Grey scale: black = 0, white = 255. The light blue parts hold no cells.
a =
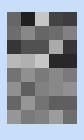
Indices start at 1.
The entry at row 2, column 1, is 109
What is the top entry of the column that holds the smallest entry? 32
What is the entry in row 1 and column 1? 102
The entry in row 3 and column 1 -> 54
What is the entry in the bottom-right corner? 109
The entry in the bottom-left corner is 150
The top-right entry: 61
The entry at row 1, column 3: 198
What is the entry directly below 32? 136
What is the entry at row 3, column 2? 81

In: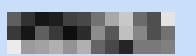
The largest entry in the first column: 235
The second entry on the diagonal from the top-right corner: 79
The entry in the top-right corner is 227
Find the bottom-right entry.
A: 128
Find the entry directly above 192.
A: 200
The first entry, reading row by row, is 95
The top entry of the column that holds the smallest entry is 65
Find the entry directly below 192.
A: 37
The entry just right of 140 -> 87
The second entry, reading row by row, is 50
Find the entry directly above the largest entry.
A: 57

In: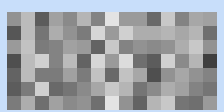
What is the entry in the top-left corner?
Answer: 146
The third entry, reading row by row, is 92
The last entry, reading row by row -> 154
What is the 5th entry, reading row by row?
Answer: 138
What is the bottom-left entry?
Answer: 123
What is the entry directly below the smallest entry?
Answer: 131
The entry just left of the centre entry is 214
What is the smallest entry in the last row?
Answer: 99
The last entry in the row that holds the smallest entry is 63
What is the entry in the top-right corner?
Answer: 161
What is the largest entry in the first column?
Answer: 154
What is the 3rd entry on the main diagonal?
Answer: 123
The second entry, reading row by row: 187
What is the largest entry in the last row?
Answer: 227
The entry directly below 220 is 194
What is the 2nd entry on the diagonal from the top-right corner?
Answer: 181
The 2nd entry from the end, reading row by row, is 111
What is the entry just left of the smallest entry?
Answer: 181
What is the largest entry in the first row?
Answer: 227
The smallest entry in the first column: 79
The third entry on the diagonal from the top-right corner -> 173

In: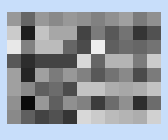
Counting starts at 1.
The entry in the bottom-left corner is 137
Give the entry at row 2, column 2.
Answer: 30
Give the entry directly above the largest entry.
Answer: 123
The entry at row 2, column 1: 203
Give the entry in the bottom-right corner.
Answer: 209
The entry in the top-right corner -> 144
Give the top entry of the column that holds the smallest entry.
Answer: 102
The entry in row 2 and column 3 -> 195
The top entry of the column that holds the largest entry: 129
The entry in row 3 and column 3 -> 187
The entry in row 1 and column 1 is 152
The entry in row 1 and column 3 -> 152
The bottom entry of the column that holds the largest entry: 203
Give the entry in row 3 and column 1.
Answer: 232

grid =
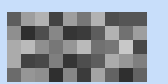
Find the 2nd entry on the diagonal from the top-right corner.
113
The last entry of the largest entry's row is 72
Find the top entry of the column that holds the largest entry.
85
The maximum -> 200
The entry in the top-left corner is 93
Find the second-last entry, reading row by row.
47
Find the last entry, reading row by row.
99
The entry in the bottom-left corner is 107
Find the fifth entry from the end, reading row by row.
59
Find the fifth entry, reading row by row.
158
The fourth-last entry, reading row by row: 164
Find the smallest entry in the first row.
66
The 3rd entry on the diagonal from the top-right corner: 119
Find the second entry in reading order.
158
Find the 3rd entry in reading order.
178
